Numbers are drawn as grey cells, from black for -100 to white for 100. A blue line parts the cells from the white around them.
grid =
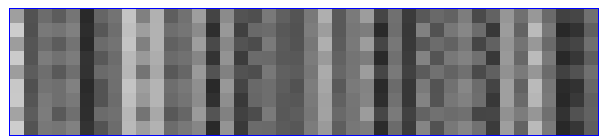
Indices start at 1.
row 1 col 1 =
25
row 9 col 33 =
5
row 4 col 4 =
-11
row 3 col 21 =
-35
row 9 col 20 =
-29
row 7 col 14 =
10
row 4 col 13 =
-11
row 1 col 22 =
-5
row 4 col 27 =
-67
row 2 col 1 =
61
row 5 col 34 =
-42
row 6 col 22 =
-2
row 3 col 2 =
-33
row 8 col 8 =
-12
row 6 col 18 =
-18
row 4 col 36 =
20
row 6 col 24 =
-30
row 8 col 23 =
27
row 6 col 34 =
-15
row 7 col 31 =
-34
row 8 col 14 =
21
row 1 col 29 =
-54
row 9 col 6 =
-60
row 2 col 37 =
-23
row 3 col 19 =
-4
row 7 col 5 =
-5
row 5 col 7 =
-17
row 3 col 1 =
23
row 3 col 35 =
-24
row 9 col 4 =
-8
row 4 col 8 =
-15
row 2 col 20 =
-31
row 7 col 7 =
-35
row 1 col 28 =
-12
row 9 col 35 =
-54
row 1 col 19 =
-5
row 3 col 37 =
-10
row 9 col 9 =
45
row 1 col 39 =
-17

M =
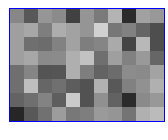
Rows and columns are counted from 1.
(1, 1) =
6
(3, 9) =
-47
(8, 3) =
-11
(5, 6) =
-1
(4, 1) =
25
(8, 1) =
-70
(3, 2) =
-13
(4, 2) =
31
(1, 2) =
-31
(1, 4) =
9
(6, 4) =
-12
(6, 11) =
38
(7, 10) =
8
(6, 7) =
39
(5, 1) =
-13
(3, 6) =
-1
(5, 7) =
-22
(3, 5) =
27
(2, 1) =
25
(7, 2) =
-13
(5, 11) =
28
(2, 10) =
-21

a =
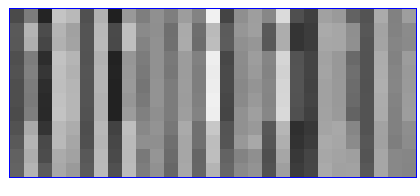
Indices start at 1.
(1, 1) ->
-42
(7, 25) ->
-17
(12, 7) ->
46
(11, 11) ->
17
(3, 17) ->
13
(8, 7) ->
39
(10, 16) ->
-33
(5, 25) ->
-13
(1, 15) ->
89
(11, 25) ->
25
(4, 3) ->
-65
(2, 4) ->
41
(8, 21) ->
-37
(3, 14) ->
-15
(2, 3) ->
-40
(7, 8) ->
-73
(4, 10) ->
-3
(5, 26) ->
-35
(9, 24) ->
32
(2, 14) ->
-14
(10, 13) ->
30
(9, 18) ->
20
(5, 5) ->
39
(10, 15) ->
48
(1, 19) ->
6
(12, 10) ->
-2
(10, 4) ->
45
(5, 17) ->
9
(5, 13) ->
22
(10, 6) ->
-37
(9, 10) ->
7
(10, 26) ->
-32
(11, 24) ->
28
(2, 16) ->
-29
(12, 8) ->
-37
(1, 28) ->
1
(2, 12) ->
-13
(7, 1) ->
-39
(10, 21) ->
-61

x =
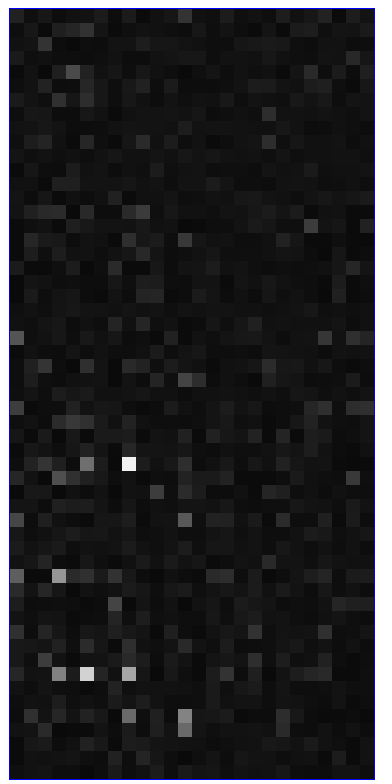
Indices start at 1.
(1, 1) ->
-74
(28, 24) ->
-86
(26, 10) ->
-73
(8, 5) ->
-90
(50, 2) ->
-86
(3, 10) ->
-77
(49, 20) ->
-84
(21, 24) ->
-75
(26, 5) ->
-92
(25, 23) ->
-90
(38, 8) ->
-86
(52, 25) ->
-86
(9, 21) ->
-86
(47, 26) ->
-89
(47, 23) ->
-74
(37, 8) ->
-83
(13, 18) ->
-89
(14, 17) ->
-82
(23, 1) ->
-87
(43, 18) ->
-82
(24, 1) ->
-34
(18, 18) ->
-88
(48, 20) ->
-85
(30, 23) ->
-86
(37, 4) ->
-87
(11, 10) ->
-87
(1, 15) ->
-88
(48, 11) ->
-92
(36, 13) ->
-84
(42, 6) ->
-86
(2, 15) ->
-89
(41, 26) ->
-78
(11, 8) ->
-83
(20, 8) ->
-82
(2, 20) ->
-91
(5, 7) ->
-87
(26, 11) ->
-88
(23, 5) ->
-90
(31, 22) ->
-77
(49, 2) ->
-89

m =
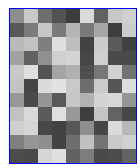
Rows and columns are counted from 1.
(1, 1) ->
11
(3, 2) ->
52
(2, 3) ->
56
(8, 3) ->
-29
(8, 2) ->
70
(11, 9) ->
-22
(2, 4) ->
-4
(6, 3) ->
72
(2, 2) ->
-3
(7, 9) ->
18
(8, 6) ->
-51
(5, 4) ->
29
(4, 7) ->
63
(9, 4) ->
-48
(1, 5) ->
-53
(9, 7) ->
-45
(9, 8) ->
71
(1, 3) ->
-14
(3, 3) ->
-1
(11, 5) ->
-23
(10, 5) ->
-14
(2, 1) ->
-31
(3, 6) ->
-48
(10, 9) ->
64
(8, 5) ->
19
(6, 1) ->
53

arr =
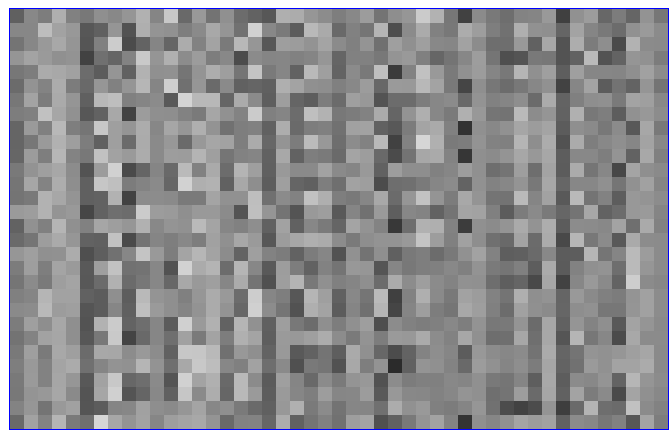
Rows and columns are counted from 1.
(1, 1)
-25
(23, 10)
-14
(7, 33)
-18
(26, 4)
29
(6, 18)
-21
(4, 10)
58
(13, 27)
-40
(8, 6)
-32
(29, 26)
4
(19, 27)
-33
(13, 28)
-14
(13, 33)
-22
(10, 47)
7
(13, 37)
16
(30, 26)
29
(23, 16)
-23
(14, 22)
51
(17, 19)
-32
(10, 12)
19
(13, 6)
-25
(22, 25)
4
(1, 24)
-1
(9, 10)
35
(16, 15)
29
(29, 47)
2
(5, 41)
25
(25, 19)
-22
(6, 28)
21
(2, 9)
-36
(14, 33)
32
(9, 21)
-17
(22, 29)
4
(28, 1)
-6
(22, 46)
26
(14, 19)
-12
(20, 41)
6
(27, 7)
27
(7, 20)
24
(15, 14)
20
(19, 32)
7
